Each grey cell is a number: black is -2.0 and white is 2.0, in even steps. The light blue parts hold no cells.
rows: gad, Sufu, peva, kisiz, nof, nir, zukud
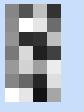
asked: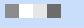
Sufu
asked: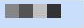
gad
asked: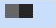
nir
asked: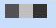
gad

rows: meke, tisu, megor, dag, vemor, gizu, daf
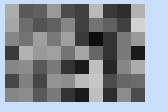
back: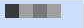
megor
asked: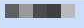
meke

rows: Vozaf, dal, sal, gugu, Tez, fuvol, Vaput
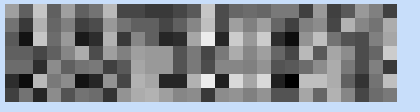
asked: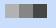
Vaput
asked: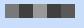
Vozaf
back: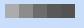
Tez
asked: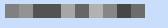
Vaput
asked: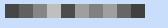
dal
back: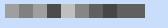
dal
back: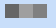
dal

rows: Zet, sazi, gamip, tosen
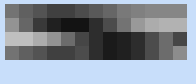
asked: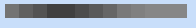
Zet
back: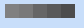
Zet

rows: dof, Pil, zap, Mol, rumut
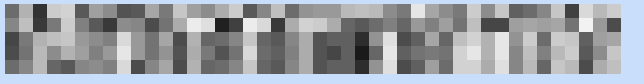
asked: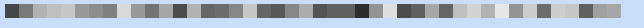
zap
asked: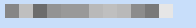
dof
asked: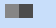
Pil
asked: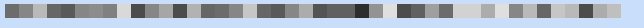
rumut
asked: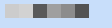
dof
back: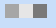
dof
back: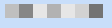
Mol

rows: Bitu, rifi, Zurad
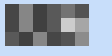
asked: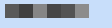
Zurad
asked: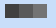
Bitu
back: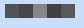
Zurad
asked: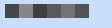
Bitu
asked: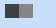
Zurad
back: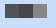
Zurad

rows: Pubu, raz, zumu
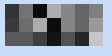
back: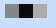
raz
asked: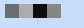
raz
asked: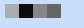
raz
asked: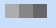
Pubu
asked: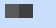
zumu

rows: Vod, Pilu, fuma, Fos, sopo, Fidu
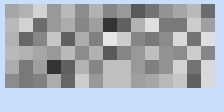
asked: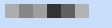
Pilu
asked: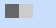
Fidu
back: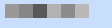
Fos
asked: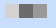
Pilu
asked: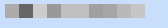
Fidu
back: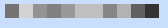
sopo
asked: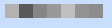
Fos

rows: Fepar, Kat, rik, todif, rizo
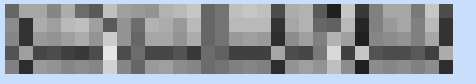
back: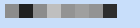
rizo
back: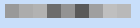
Kat
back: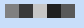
Fepar
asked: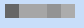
rik
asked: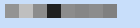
rizo
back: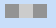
rik
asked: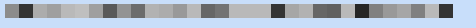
Kat

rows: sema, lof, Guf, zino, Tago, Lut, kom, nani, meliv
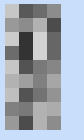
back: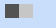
Tago
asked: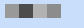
meliv

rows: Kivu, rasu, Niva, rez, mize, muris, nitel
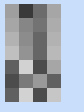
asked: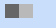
rez
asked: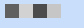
nitel

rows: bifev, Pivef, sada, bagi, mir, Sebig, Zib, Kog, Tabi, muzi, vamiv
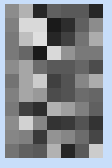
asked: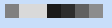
Pivef
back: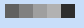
Kog
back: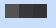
Tabi
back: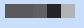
bifev
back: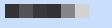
Tabi
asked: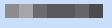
mir

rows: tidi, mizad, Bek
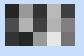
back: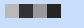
tidi
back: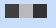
tidi
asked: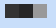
Bek
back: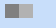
mizad
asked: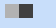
mizad

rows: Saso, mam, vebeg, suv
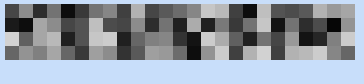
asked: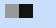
vebeg
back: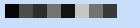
mam
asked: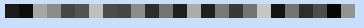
mam
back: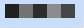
mam
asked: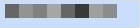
suv

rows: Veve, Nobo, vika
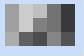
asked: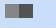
vika
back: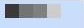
Nobo

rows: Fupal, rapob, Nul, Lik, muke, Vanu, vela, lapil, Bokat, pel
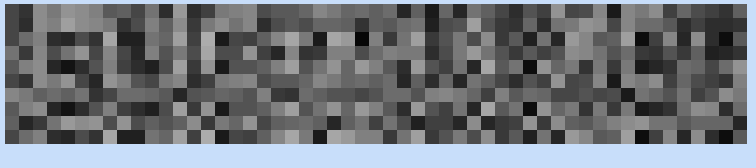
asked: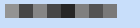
Lik
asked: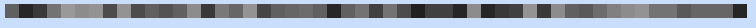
Bokat
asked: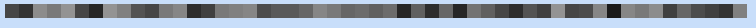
Vanu
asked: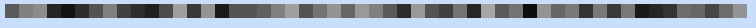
muke

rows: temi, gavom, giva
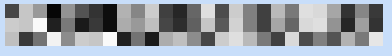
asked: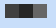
temi
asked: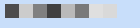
temi
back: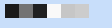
giva
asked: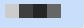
temi

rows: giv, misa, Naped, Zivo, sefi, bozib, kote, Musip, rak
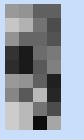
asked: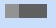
giv
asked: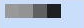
bozib

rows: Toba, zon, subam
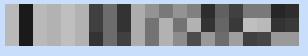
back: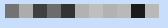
subam
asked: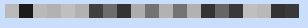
zon

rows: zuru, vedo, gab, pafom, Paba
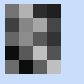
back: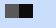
pafom
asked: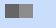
gab
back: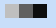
Paba
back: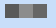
gab

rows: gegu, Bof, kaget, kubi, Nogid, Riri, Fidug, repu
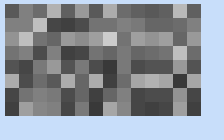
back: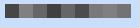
Fidug
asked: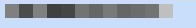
kubi

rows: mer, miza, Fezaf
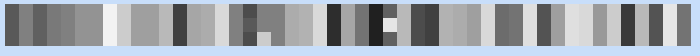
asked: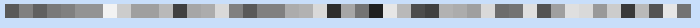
miza
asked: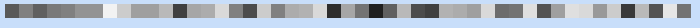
Fezaf

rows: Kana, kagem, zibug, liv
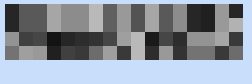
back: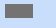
liv
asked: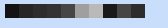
zibug
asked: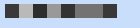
liv

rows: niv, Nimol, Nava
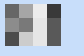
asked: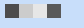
Nava
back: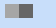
niv

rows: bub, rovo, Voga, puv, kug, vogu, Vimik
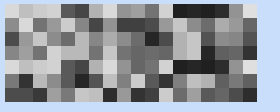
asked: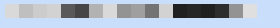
bub
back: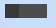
Vimik
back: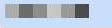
rovo
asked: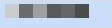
Vimik
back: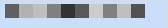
vogu

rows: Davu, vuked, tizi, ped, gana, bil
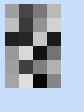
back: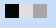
bil
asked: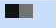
ped
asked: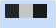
tizi

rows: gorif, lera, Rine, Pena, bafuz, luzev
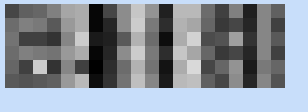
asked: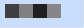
gorif
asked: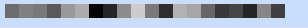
lera
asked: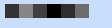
bafuz
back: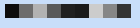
Rine
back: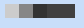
Rine

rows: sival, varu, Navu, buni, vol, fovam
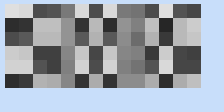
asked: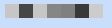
buni
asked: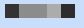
fovam

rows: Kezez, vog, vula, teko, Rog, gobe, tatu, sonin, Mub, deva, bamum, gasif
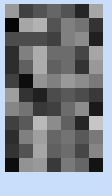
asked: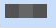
Kezez
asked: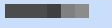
vula
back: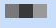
gasif
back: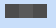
tatu
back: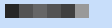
Kezez
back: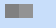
gobe
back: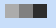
teko

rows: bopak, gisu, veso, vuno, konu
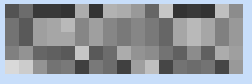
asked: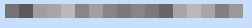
gisu

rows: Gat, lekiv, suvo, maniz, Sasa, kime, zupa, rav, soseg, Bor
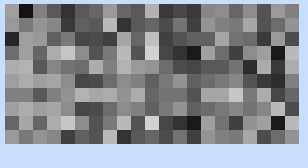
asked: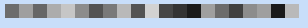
maniz
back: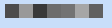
suvo

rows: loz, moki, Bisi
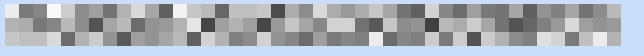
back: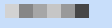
moki
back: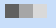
loz
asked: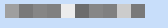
Bisi

